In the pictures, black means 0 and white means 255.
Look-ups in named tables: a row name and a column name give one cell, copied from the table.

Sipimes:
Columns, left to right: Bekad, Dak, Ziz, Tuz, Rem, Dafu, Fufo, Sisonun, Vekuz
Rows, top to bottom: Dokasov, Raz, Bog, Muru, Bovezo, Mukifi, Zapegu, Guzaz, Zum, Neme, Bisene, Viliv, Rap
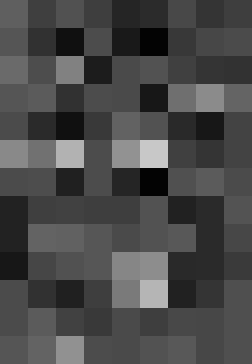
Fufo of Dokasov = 72
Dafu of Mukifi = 200
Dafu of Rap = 82
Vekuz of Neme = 58
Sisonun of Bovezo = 23
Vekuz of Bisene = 79
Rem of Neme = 134
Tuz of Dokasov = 62
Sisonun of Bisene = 52
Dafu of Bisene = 181
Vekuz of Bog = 50
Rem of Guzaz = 62

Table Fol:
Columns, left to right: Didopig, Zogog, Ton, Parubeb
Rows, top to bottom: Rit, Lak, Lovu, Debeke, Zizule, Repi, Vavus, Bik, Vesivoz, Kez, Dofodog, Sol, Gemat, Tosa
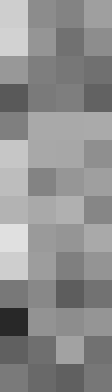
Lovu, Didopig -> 152
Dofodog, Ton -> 93
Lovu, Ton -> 119
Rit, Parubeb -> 159
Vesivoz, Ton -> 149
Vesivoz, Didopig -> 224
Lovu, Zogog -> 126
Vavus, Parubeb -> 159
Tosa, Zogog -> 105
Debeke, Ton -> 126
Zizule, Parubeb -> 170
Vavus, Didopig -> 189
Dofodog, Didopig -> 120
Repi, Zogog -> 168
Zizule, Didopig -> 127
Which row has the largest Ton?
Bik

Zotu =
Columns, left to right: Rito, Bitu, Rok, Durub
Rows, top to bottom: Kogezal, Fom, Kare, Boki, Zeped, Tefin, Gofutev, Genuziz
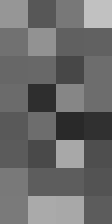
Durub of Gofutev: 83
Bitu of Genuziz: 170
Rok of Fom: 96
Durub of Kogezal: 193
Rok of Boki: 134
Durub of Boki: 109
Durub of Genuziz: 92
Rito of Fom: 113
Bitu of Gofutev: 93
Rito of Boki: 107
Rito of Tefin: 91
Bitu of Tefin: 73
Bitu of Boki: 46
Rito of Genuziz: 122
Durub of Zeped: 48

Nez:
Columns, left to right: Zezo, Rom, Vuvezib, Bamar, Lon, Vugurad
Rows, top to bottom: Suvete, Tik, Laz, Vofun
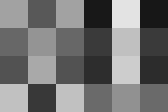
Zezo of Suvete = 162
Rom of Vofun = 56
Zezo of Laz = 82
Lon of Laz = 205
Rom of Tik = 148
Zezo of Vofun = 193
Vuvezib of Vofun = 193
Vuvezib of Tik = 103
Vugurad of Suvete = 23
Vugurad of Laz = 44
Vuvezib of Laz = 82
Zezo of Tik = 103
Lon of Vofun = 145
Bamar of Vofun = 106
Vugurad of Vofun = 106
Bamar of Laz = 45
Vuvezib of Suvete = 162
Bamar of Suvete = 24
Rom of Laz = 169
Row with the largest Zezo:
Vofun

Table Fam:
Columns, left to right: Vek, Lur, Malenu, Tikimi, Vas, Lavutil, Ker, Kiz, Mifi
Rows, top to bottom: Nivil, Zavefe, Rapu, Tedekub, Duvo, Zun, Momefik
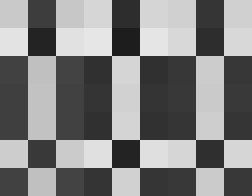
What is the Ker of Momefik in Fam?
56
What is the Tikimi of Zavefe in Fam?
230
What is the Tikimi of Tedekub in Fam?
52
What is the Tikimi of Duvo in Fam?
48
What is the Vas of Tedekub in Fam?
209
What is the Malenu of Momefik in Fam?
67
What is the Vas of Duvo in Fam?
212
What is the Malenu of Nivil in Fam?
199
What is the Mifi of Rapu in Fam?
55
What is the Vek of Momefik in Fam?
65
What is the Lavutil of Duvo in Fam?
49
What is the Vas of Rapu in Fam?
213
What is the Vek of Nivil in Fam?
201

